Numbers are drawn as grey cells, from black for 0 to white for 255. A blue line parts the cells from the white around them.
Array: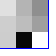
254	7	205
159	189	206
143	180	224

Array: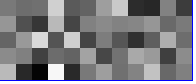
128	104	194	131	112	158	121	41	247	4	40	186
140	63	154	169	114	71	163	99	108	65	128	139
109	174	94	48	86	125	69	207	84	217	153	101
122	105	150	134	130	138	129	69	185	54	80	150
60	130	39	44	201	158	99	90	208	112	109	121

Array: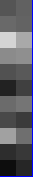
38	13
56	45
111	161
59	73
117	107
64	34
89	81
143	139
169	212
99	105
97	85

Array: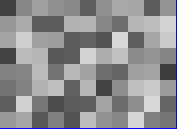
116	128	213	135	145	189	82	128	88	167	152
100	215	142	107	163	94	93	76	120	208	95
156	202	191	141	67	182	96	191	178	130	114
61	165	159	101	110	161	185	115	186	132	130
133	149	139	193	172	210	92	87	181	186	67
202	166	95	215	83	99	93	158	159	207	163
212	188	181	109	134	179	177	92	91	170	151
148	92	166	168	144	95	137	144	159	135	65

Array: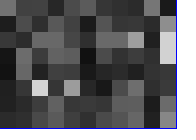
135	33	102	84	74	48	63	90	73	47	43
107	28	94	93	54	58	55	97	61	42	33
58	47	110	75	24	39	156	53	211	54	32
56	51	32	43	38	25	61	64	34	103	18
210	48	61	50	75	17	93	98	60	108	21
210	32	158	105	105	47	70	104	104	44	56
142	43	56	54	84	27	65	88	47	76	29
26	118	43	48	54	91	75	39	66	65	114

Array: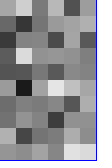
218	225	134	163	141	149
141	173	124	116	70	177
145	145	61	131	147	114
174	86	135	123	128	109
166	192	229	162	26	155
131	137	89	120	86	84
127	145	150	146	219	92
89	165	75	133	131	58
176	163	154	117	54	104
157	81	184	122	207	166

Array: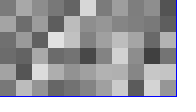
150	212	91	203	160	132	114	102	148	188	120
196	199	134	176	178	160	146	174	220	85	163
116	64	141	210	131	72	115	107	169	99	108
179	105	165	189	160	130	193	225	96	154	112
94	121	127	133	150	142	188	93	156	109	164
83	142	126	158	123	215	100	120	141	168	123

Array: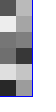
156	40
197	223
55	111
127	118
165	237
186	85

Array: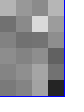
36	163	132	122
114	165	143	132
97	142	131	141
142	115	113	130
156	218	138	113
182	139	152	180
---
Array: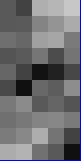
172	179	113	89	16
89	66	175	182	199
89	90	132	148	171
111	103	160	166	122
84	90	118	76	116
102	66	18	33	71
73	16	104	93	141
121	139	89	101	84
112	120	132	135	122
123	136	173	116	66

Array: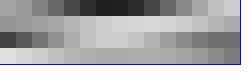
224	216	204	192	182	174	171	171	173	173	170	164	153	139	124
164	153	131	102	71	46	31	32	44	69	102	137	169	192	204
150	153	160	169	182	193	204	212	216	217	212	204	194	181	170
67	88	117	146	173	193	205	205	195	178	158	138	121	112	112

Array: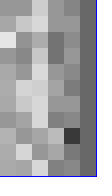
170	166	215	129	136	104
150	150	205	150	133	104
167	200	216	151	150	104
229	147	172	115	140	104
150	136	199	114	150	104
168	150	217	150	137	104
172	212	207	164	124	104
168	201	215	151	150	104
150	164	215	128	136	104
179	150	166	187	57	104
172	213	150	167	121	104

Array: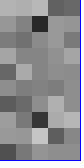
80	120	148	141	141
179	175	184	96	104
151	130	40	153	149
123	113	139	153	122
165	132	133	145	165
103	170	132	142	140
142	126	130	125	141
92	106	141	176	141
157	121	54	171	182
153	150	197	94	135

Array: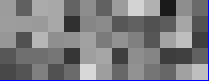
72	84	128	80	107	215	158	103	146	117	103	160	190
156	95	170	168	99	140	97	156	211	177	26	142	105
157	156	154	168	48	134	139	87	97	80	92	165	82
151	80	182	143	146	160	123	145	128	85	163	191	62
87	111	110	118	54	159	166	63	142	133	61	64	97

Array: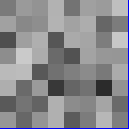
151	103	148	176	91	124	183	126
122	154	147	178	115	160	155	191
161	136	142	179	162	173	102	124
79	159	175	86	170	165	125	199
141	202	172	106	82	163	151	150
186	188	88	113	127	139	121	171
174	106	154	56	101	114	43	147
89	116	99	176	140	134	165	106

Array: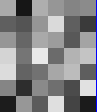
28	151	91	223	68	27
170	22	174	150	132	139
95	84	149	218	95	58
150	102	169	156	88	164
212	117	233	107	179	196
220	99	114	167	188	94
133	45	138	111	75	225
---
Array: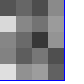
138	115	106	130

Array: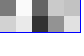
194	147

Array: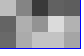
93	219	195

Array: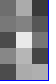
57	130	75

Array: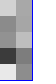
168	139

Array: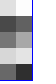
253	73

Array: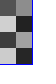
141	208

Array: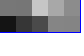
140	133

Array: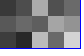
106	165	187
